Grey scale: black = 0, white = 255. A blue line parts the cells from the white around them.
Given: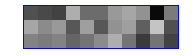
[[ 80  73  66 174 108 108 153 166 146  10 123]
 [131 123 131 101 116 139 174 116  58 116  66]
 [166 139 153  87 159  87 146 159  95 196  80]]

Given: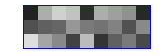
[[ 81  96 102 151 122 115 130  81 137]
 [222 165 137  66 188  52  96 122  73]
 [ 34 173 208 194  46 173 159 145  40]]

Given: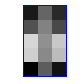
[[  3  93  18]
 [ 25 101  41]
 [ 81 130  73]
 [207 137 188]
 [214 144 200]]

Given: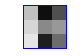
[[192  15  79]
 [229  30 108]
 [214 137 152]]

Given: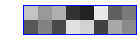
[[ 87 130  73 226 210  65 168 138]
 [195 153 175  49  34 233  95 122]]

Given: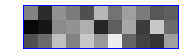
[[  8  22 139 146 175  37  95 167  59 199 107]
 [131  44 146 123  80 183 115 159 123  87  95]
 [ 80 107 191 131 199 153 237 101  66  52 159]]
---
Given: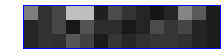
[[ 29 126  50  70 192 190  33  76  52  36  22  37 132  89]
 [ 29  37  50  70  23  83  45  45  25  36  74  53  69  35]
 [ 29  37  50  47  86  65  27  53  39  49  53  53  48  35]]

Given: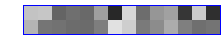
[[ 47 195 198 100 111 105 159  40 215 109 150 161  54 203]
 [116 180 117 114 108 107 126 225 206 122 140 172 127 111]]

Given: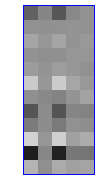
[[146  97 134  86 136]
 [146 145 144 145 147]
 [153 165 150 164 147]
 [150 146 143 144 150]
 [145 156 148 157 151]
 [152 202 151 204 166]
 [163 143 137 131 148]
 [131  85 140  84 134]
 [142 123 141 122 145]
 [172 210 150 207 161]
 [117  30 135  34 120]
 [164 180 143 171 161]]

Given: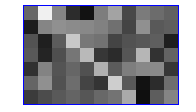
[[ 97 103 240 133  44  18 125 163  72 123 108]
 [ 94  29 133 144 139 136 129 112  68 144  89]
 [ 30  83  31  92 200 120 114  68  82  87  94]
 [ 99  88  36  79 118 185  55  43  86 182  50]
 [ 54  49 131  84 102  81 176  91 126 136 138]
 [110 101 144  81 109  68  52 206  89  18  44]
 [132  59  76  89 100  86 104 115 170  15  93]]

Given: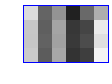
[[174 220 100 147  33 105]
 [234 199  95 164  55  69]
 [223 198  98 161  57  76]
 [243 202  92 167  51  62]]

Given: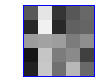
[[104  88 229  53  87]
 [101  40 241  40  97]
 [142 156 162 157 124]
 [ 64  22 197 124 138]
 [105  34 200 112 184]]

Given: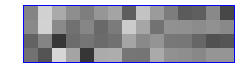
[[ 71 132 209 170 142 126 150 164  94 195 155 125  91  95 137]
 [137 137 210 138 113 134 105 123 203 166 114 145 144 140 145]
 [ 85  99 132  54 108 117 107 113 165 137 148 120 119 102  81]
 [149 114  84 214 164  54 171 173 118 117 170 145 142 136 149]]

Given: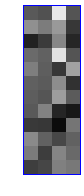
[[ 84  89  81 231]
 [ 55 144 124 153]
 [ 38  33  59 135]
 [ 84 106  97 226]
 [162 126  94  55]
 [ 49  96  91 141]
 [ 91  93  85 157]
 [ 23  89 130  37]
 [117  57  55  11]
 [ 97 138  97  71]
 [105 123  61 133]
 [120  62  70 128]]

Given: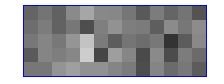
[[ 83 100 116  97 138 166 136 135 118  89 124 101 116]
 [140 109 124  98 119  78 127 146 126 123  94 139 119]
 [137 119 133 120 149 195 123  93 117 109 120  51  92]
 [107  90 133 126 135 205  70 158 134  74 138  76 124]
 [ 92 119 119 148 159 145 145 133 123  77 133 107 120]]
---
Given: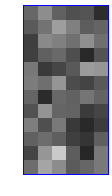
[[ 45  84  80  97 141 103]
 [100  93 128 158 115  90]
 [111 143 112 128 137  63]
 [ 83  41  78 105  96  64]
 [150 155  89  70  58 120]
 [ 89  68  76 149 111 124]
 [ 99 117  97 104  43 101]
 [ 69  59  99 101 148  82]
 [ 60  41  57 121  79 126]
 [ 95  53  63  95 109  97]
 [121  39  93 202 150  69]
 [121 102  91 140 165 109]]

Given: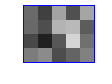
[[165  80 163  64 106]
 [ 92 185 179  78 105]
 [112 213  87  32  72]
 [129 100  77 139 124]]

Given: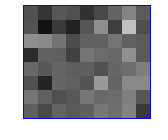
[[ 91 132  99  71  50  80  88  53  81]
 [ 78 192  62 142  86  33  58  18  83]
 [ 91  97 116  96  96  76 115 137 142]
 [ 89 144 103 107 116  65  95  97  43]
 [125 109 102  81  95  94 101  88 104]
 [136 137 100 153  84  96 102  37  81]
 [ 86 127 108 105 118  88  80  97 118]
 [ 58 131 110 120  95  89  99  73  95]]

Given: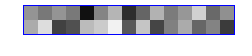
[[144 105 209 151 123 178 101  45 181 132  17 121 148 120 148]
 [ 59 131 102 171 128  69 197  88 242 203 187  80  65 221 171]]

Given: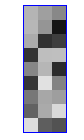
[[136 159 180]
 [ 21 149 183]
 [ 62  49 171]
 [191 190  51]
 [ 44 182 134]
 [131 225  54]
 [158 167 119]
 [217 170  98]
 [ 82  94 221]]

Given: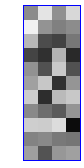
[[216 144 228 139]
 [140 128 147 241]
 [119  66  76 183]
 [ 41 179  48  68]
 [ 81 201  81 146]
 [149  49 199 160]
 [200 186  45 204]
 [148  90 109 137]
 [ 12 220 204 206]
 [117 121 137 131]
 [160 151  83 159]]
